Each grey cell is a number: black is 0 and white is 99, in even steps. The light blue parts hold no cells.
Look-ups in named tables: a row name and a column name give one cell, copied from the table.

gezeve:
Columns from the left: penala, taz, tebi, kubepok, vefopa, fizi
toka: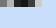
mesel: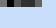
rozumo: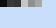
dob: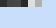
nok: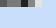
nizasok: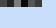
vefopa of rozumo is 56
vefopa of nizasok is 33
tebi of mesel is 33
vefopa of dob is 86
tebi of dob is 27
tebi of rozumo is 20
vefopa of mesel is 18
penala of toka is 46
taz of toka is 70
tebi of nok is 47
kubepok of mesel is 19
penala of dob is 18
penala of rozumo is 5
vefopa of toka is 24
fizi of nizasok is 23
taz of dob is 26

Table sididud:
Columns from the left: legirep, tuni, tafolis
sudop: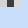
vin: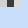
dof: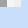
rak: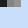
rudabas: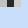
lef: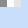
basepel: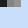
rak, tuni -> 51
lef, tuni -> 98
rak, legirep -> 11
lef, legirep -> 54
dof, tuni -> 95
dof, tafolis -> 93
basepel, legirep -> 11
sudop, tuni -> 24
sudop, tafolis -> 85
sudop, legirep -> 82
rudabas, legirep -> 75
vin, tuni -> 23
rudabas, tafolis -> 80
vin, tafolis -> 85
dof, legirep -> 63
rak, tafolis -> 57

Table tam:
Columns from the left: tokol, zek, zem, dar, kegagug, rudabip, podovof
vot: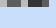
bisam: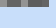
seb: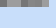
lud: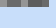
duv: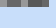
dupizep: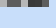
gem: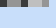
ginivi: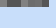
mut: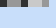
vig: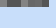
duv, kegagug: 34
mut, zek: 59
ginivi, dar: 50
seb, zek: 61
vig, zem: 33
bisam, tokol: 57
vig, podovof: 33
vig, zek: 33
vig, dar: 51
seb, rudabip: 51
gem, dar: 23
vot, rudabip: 20
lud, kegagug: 36
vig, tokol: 51
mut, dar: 19
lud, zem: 41
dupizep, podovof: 36
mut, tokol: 19
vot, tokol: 73
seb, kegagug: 52

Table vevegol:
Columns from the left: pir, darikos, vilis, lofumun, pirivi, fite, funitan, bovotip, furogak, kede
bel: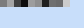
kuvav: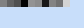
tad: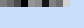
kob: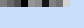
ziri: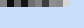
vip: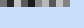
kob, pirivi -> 58
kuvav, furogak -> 44
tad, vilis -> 30
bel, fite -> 55
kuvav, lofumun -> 1
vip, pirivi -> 10
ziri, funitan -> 24
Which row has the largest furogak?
vip

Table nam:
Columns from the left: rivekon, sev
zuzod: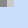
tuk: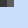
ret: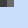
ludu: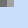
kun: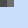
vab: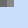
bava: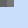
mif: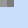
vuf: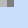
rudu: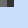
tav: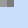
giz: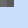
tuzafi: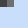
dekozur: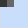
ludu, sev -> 63
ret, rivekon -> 24
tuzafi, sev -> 43
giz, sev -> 35
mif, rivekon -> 59
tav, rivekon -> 60
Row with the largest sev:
zuzod

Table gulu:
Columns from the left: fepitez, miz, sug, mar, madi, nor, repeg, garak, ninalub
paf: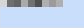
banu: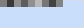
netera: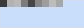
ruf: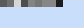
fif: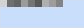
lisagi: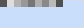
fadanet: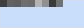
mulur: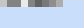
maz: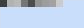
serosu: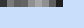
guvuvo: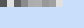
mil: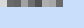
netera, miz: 69
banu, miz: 22
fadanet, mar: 43
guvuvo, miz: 87
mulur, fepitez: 77
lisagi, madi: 46
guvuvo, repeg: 59
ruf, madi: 51
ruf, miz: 43
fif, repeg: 68
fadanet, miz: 38
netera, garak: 73
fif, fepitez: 82
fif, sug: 39
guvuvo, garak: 62
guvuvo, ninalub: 87
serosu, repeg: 56
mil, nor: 32
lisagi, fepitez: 33
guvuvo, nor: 68
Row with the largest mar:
mulur

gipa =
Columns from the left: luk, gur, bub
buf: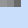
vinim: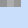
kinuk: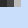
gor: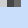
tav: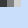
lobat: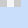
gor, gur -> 27
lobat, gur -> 95
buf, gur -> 54
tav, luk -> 22
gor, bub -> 41
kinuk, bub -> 73
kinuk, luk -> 17
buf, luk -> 58
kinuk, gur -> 28
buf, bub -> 41
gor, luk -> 80
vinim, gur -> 67
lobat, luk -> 79
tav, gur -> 50
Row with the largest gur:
lobat

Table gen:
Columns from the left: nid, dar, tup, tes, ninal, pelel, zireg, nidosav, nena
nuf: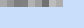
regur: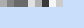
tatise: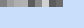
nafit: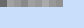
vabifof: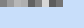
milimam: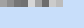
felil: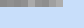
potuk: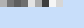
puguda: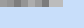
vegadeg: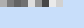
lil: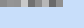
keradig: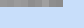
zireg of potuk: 24
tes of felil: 56
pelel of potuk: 66
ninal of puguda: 67
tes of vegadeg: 44
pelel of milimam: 63
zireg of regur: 22
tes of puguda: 58
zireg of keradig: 62
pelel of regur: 68
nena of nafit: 56
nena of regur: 79
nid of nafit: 41
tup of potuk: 37
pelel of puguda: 60
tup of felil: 54
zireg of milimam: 42
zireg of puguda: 48
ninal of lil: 44
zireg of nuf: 44
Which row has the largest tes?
lil

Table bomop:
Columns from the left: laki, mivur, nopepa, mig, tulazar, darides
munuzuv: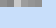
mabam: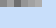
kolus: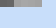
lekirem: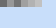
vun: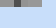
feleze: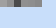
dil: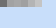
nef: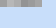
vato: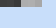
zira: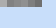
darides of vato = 65
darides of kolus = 63
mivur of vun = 58
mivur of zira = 50
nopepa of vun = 31
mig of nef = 57
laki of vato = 24
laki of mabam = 53
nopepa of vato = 22
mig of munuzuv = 61
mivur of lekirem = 59
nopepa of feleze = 29
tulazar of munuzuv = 58
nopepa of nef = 67
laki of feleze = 62
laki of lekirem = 42
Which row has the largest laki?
zira

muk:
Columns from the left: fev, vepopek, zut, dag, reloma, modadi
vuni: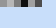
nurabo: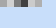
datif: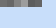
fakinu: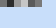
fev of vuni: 58
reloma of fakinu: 35
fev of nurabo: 65
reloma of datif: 36
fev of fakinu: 45
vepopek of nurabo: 81
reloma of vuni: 62
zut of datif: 51
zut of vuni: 48
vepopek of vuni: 71
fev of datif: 43
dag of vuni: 6
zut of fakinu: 60
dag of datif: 61
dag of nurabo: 25
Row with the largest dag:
fakinu

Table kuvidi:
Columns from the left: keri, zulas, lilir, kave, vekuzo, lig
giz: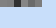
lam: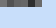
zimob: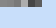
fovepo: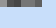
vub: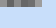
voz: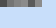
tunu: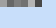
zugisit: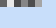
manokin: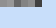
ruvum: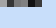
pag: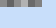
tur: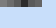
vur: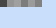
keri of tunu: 62
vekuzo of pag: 41
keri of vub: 57
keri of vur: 27
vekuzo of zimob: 27
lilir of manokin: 40
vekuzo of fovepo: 46
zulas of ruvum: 21
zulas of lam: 32
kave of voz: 54
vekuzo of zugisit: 30
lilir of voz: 51
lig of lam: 41
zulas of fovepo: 31
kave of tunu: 44
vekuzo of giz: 41
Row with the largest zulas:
zugisit

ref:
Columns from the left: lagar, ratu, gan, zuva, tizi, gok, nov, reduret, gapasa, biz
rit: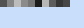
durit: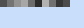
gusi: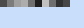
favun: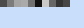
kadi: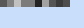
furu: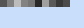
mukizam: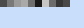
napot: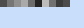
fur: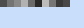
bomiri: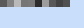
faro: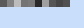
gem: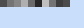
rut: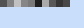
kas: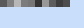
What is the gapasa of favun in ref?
20
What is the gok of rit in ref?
11
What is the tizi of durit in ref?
42
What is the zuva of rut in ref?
52
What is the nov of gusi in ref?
75
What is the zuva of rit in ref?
54
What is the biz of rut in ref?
28
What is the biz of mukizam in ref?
28
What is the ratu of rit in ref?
52
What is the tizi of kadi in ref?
48
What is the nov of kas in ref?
59
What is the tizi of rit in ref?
46
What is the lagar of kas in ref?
35
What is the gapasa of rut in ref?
21

